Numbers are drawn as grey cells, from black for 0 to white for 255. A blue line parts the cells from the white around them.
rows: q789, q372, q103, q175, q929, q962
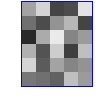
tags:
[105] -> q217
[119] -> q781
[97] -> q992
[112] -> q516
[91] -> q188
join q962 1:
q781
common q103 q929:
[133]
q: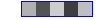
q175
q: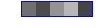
q372

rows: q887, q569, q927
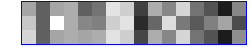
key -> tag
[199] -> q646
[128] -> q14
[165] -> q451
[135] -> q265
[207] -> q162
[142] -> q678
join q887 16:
q265
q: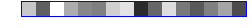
q569
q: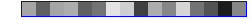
q887
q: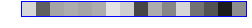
q927

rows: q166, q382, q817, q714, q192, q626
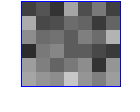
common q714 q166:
[121]
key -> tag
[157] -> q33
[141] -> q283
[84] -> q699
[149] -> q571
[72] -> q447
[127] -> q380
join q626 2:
q571
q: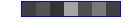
q166
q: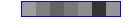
q192

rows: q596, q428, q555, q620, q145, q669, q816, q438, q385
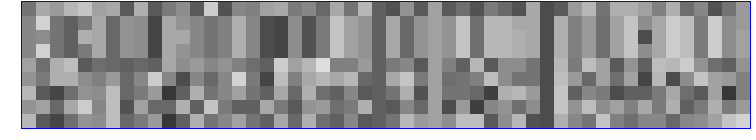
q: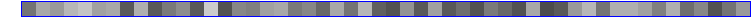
q596
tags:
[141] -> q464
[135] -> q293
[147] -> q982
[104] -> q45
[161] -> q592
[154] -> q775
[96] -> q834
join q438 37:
q464

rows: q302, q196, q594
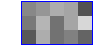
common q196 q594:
[114]
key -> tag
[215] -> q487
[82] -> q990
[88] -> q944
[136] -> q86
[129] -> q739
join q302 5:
q990
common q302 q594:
[173]

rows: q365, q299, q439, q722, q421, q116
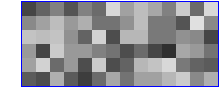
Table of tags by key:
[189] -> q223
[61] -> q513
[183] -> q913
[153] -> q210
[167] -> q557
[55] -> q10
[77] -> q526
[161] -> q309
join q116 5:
q513
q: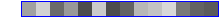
q421

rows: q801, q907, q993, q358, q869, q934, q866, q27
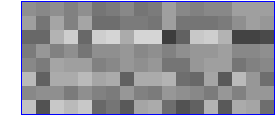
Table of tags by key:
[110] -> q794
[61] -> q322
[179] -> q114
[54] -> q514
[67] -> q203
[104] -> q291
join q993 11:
q322
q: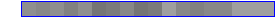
q801
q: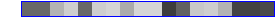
q993

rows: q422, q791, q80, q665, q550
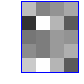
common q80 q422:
[147]
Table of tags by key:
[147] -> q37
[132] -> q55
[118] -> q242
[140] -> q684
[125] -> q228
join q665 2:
q228
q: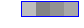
q422
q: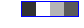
q791
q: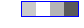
q550

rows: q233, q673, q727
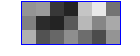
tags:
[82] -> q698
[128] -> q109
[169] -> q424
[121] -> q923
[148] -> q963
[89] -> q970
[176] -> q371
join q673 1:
q109
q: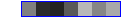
q673
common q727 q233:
[148]
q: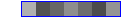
q727
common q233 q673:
[35]

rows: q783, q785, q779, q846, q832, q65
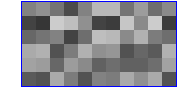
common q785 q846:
[144]
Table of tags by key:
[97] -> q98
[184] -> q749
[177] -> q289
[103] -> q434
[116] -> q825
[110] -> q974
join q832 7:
q974
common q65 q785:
[144]

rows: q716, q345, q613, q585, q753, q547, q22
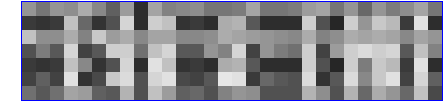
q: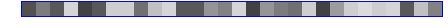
q585
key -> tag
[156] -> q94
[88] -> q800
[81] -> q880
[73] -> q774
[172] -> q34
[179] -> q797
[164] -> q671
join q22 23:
q880
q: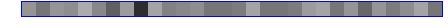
q716
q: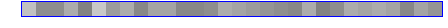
q613

